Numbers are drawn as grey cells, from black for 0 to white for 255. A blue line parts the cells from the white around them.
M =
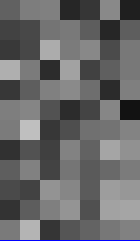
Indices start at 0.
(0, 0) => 97
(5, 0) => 126
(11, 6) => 129
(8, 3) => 117
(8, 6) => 123
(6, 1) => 191
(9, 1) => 66
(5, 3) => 44
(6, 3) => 78
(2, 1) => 71
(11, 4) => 99
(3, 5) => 95
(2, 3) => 123
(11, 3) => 85
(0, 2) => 128
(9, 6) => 151
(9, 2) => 147
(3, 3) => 162
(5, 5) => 134
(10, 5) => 162
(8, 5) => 105
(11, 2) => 53
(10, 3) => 148
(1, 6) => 94
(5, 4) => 68
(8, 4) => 90

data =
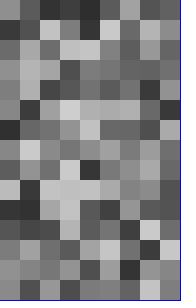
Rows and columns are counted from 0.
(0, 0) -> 143
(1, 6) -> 105
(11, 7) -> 202
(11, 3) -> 180
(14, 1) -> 80
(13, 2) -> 119
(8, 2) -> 112
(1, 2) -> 194
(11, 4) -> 91
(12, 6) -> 113
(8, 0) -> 93
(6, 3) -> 147
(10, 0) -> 54
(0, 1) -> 91
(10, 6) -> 149
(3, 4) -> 124
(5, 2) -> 160
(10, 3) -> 194
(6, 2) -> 114
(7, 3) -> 118
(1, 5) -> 201
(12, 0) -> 124
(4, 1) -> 176
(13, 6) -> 52
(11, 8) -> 109
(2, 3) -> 191
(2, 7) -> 152
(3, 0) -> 144
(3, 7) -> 98
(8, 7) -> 169
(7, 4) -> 141
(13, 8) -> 134

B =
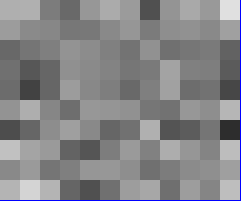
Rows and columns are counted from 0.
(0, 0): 175
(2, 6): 115
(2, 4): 140
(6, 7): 176
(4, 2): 102
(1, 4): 120
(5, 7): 118
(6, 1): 102
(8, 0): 137
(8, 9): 139
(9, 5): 112
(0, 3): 105
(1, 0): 156
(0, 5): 171
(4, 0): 108
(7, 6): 154
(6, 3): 159
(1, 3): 119
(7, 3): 99
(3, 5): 131
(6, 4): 137
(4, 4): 136
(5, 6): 145
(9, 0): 180
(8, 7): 112
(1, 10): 137
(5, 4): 151
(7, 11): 189
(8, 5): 151
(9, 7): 167
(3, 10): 126
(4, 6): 105
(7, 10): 132

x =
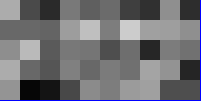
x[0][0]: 172
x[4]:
[148, 6, 20, 72, 139, 125, 155, 160, 78, 78]
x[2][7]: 38
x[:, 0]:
[172, 104, 142, 172, 148]
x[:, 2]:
[42, 100, 90, 85, 20]
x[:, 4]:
[95, 191, 117, 104, 139]
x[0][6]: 63
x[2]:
[142, 186, 90, 120, 117, 78, 110, 38, 124, 113]
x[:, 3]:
[121, 157, 120, 128, 72]

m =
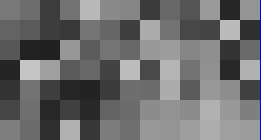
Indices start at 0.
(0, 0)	120
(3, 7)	73
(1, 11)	187
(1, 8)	114
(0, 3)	114
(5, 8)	146
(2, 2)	32
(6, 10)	173
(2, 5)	116
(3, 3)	91
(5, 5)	99
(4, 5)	59
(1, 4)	117
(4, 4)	35
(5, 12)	127
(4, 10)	152
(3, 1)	197
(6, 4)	55
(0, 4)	185
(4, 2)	62
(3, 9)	115
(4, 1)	115
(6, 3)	176
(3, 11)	40
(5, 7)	140
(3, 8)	180
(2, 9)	134

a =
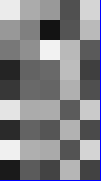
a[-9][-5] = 235
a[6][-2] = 178
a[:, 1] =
[171, 128, 143, 99, 105, 171, 99, 175, 91]
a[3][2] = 105
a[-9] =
[235, 171, 153, 80, 213]
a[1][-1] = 186
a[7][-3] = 170
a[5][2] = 172
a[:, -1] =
[213, 186, 90, 63, 79, 202, 74, 212, 66]
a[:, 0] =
[235, 152, 120, 36, 55, 228, 42, 240, 26]

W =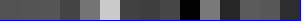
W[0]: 82
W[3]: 68
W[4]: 116
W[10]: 121

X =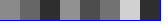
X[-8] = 138
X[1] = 102
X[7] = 46
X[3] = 145

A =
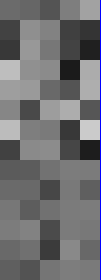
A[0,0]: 107
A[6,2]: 122
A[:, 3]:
[126, 64, 67, 27, 84, 173, 56, 70, 124, 121, 123, 123, 137, 125]
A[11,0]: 124
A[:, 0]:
[107, 66, 56, 190, 158, 134, 188, 65, 91, 106, 119, 124, 105, 95]
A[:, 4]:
[162, 52, 32, 172, 174, 86, 203, 29, 123, 95, 124, 120, 104, 122]
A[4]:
[158, 154, 105, 84, 174]
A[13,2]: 117
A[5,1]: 73
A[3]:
[190, 144, 139, 27, 172]
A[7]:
[65, 138, 140, 70, 29]

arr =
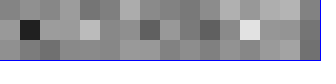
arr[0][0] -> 132
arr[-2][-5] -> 138
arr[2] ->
[144, 124, 112, 137, 138, 135, 153, 152, 130, 141, 128, 146, 135, 154, 163, 113]
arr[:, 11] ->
[176, 138, 146]
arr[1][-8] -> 152
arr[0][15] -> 130
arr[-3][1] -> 144
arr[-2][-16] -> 153
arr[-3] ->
[132, 144, 135, 156, 117, 127, 172, 138, 130, 121, 140, 176, 152, 174, 180, 130]
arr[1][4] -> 187
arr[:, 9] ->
[121, 122, 141]
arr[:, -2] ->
[180, 148, 163]

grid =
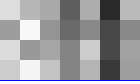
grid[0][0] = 221
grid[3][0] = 204
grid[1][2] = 148
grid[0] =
[221, 183, 170, 95, 173, 41, 186]
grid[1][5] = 71
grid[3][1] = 245
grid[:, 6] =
[186, 137, 162, 158]
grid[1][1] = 248
